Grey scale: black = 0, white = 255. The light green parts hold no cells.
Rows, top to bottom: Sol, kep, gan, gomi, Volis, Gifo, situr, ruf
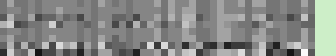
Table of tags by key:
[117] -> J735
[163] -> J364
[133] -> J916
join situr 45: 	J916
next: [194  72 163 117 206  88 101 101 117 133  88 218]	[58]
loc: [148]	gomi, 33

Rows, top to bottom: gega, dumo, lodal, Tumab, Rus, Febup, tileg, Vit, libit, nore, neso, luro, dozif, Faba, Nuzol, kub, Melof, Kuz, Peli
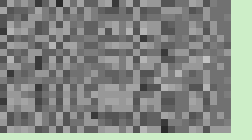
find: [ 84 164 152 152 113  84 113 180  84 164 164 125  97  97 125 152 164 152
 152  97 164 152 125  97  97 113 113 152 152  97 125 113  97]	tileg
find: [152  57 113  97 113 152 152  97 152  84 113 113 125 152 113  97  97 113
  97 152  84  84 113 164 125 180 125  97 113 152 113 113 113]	neso
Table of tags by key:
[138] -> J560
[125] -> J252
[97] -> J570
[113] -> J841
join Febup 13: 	J252
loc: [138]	Kuz, 20
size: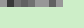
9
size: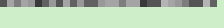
31
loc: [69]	Nuzol, 6

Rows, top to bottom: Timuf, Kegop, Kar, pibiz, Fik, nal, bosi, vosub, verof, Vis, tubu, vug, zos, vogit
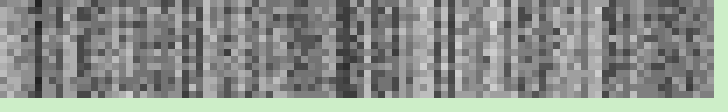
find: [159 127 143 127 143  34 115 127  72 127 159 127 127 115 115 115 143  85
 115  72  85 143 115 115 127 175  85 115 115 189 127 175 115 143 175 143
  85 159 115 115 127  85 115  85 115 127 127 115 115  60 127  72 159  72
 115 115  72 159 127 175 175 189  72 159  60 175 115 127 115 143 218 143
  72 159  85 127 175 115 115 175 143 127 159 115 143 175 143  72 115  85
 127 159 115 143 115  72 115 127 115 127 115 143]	pibiz
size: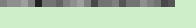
25
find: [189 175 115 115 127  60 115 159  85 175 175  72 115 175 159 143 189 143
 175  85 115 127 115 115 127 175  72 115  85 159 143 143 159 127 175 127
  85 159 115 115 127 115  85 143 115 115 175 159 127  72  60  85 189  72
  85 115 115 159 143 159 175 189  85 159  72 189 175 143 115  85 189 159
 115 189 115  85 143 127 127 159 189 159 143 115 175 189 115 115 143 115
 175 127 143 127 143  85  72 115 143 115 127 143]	verof
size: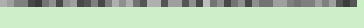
51
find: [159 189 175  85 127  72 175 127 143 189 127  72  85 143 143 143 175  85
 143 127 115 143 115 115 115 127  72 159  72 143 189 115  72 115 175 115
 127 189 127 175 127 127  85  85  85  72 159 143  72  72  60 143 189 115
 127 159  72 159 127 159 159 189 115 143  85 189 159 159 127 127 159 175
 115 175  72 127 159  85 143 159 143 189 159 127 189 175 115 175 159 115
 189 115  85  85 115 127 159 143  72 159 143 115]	nal
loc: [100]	Timuf, 9
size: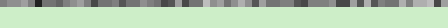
64

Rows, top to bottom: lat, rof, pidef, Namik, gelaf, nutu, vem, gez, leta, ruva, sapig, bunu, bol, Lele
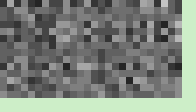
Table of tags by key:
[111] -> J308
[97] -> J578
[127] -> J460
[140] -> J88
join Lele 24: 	J308
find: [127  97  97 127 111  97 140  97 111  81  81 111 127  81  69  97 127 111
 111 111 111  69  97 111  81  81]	sapig
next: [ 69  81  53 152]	[127]
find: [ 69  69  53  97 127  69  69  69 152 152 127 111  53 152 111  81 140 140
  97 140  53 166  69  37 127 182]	Namik

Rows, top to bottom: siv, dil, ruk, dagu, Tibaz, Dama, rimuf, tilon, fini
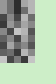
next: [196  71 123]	[58]
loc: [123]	fini, 3

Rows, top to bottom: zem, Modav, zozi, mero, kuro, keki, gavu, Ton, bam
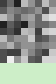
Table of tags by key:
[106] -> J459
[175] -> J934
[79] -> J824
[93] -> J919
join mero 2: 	J919
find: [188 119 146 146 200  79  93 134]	keki
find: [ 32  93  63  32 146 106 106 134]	mero
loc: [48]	kuro, 3
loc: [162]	zozi, 5
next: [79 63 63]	[175]
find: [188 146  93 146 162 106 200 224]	zozi

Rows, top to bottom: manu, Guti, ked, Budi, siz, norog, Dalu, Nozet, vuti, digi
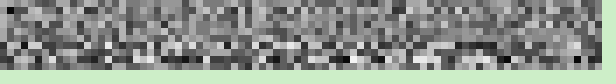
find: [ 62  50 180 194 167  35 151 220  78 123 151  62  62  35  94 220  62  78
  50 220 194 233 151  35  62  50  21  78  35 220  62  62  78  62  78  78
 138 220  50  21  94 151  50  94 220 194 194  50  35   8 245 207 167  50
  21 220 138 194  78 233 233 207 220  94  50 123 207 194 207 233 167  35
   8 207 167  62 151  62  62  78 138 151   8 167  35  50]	vuti
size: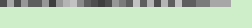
33
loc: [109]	manu, 53

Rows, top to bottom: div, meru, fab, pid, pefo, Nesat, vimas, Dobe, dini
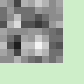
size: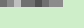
9
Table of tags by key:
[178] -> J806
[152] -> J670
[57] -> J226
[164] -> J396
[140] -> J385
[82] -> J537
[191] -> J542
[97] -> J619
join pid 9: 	J806
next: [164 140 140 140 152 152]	[128]
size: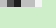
6
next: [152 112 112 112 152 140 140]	[152]
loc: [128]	pefo, 7

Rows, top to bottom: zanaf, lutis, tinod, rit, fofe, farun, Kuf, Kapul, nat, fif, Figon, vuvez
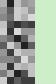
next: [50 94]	[62]
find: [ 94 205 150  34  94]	Kuf
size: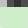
4
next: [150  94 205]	[193]
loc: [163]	zanaf, 5

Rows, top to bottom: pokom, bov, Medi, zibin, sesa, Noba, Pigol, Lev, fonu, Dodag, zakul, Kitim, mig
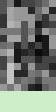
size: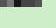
6
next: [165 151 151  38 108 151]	[38]
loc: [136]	fonu, 2

